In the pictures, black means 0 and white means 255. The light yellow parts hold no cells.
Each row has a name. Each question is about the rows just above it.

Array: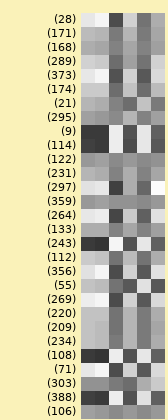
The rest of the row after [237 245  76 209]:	[ 88 217]
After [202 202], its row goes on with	[109 194 109 187]

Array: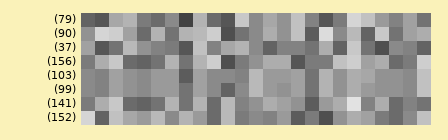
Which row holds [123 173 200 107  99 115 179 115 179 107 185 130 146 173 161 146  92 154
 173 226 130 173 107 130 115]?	(141)
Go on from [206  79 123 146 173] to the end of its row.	[173  86 123 123 193 206 161 173 107 123 206]
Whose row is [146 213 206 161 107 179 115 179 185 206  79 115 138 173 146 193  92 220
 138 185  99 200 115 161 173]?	(90)
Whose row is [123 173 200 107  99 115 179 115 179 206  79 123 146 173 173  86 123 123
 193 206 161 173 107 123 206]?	(156)
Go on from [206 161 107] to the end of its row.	[179 115 179 185 206  79 115 138 173 146 193  92 220 138 185  99 200 115
 161 173]
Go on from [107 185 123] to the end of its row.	[138 130 154  92 123  79 146 173 161 123 107 138 193]

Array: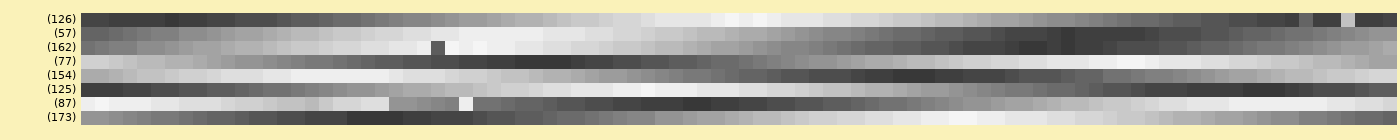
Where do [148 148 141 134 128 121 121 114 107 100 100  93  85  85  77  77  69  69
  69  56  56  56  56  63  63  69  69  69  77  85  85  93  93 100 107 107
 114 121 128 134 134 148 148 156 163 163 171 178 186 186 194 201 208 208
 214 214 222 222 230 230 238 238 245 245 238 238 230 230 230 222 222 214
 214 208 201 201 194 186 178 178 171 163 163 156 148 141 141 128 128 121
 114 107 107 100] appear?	(173)
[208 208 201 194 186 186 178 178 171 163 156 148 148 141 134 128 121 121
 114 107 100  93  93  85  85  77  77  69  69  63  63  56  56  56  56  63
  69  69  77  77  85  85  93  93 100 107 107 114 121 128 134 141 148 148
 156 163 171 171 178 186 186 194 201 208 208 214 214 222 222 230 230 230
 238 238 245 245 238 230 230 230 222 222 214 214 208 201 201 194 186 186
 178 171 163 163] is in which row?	(77)
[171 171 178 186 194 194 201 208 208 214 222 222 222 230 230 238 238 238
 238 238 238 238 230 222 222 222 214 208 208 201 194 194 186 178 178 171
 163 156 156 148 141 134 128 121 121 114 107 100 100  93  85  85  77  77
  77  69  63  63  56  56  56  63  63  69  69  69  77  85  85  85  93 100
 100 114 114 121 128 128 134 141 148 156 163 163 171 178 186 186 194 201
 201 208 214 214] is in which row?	(154)
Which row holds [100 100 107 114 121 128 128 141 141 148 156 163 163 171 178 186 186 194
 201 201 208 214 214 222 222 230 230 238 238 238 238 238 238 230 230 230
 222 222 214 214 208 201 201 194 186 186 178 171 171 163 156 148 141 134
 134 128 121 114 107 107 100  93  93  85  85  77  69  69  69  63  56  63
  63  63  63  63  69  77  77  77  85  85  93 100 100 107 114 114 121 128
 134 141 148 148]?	(57)

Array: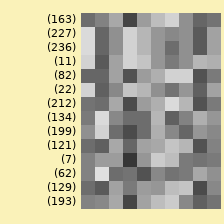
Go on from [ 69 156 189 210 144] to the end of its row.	[102 115]
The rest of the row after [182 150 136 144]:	[ 90 162]
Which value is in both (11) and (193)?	[162]
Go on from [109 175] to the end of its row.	[136 102 150 136]
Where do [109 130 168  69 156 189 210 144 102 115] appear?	(163)
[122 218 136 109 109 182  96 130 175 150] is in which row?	(134)

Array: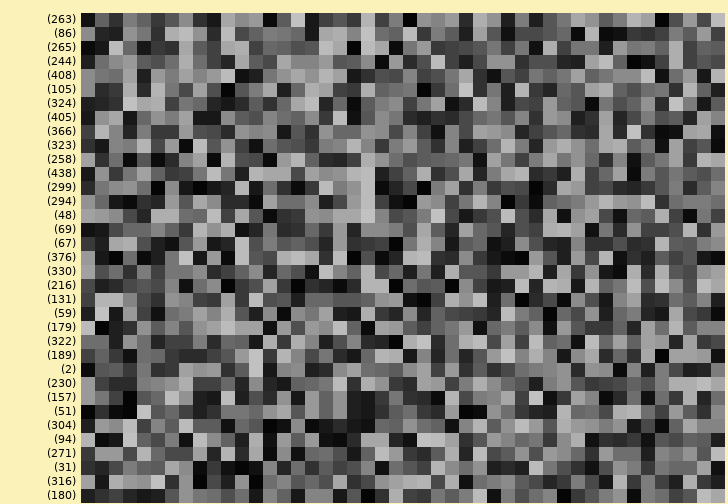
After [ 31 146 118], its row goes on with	[ 49 174 187 146  43 187  73  98 124 118 104  24 167 174 132 193 110  98
 187  57 124  92  31 161  86  17  73  73  86 104  11 180  11  17  57  49
  65 124  92 153  65]
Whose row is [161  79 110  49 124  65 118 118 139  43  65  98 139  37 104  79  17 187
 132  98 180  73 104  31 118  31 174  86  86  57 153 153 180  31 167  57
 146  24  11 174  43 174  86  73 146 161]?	(330)
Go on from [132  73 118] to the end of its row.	[ 43  24 104 180 174  24 132  37 110  37  86 153 193 132 174 132  24 139
 167  43 104  49 167   5 161 161 153  17]
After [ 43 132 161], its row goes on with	[ 11 180  79  73  11 153 180  98  43  37  65 174 146 110  79  92  98 104
 118  17 161 118  65 124 167 118 146 104  49 132  17  92 118 161  57 180
 167]
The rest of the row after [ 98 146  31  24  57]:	[118  49  43  11 180  73 124 132 167  65 193  17  57 161 132  11  43 110
  17 110  57 174  37 110]
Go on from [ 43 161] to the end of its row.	[153  65 124 174 139 104  86  31 124 146  86  57  65  73  98  79 124 174
 174 187 167]

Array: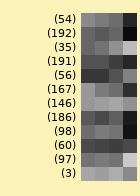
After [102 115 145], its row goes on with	[187]
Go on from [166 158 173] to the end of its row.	[137]
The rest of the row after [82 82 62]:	[39]

